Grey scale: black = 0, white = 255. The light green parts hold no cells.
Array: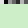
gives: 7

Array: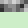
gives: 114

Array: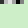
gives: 189

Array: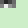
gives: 238

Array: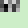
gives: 29

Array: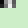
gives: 119
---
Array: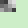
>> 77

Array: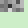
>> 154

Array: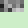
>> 100

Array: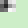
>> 149

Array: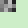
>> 142

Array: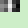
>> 114

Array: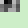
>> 194

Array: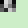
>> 2

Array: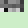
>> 130

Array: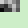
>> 205
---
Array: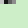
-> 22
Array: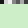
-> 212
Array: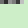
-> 47
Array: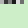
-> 54
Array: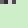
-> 47
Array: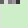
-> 223
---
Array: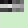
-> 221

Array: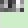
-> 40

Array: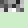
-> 133

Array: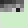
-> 138

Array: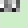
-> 140

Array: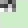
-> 194
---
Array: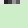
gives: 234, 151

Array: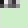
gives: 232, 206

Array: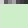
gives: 210, 165

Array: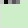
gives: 197, 153

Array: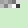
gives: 251, 226

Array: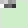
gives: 250, 208

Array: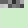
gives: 207, 195

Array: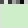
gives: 232, 203

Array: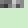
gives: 199, 169
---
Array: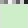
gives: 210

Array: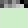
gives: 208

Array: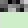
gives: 16

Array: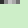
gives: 168

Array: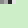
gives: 42

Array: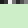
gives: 84

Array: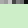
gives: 109

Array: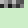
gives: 52

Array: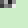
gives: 108

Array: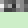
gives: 138
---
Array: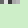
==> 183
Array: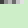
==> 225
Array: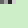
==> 210
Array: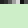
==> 76
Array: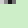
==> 111
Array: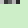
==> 40
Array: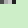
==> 32
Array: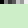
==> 239
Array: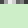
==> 57
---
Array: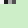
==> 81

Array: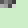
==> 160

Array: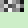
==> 218

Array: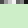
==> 155

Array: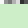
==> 177

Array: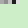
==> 170

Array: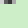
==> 95

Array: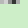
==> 169

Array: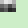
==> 188
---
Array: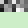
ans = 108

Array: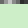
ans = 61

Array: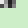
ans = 102

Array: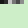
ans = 141

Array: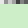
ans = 93

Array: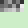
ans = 48

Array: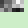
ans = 191

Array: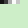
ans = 197
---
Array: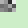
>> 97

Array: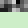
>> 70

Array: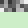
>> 142

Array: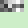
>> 77

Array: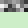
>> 91

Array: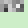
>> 207

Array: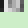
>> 212

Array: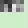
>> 78

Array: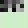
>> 209

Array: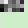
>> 183
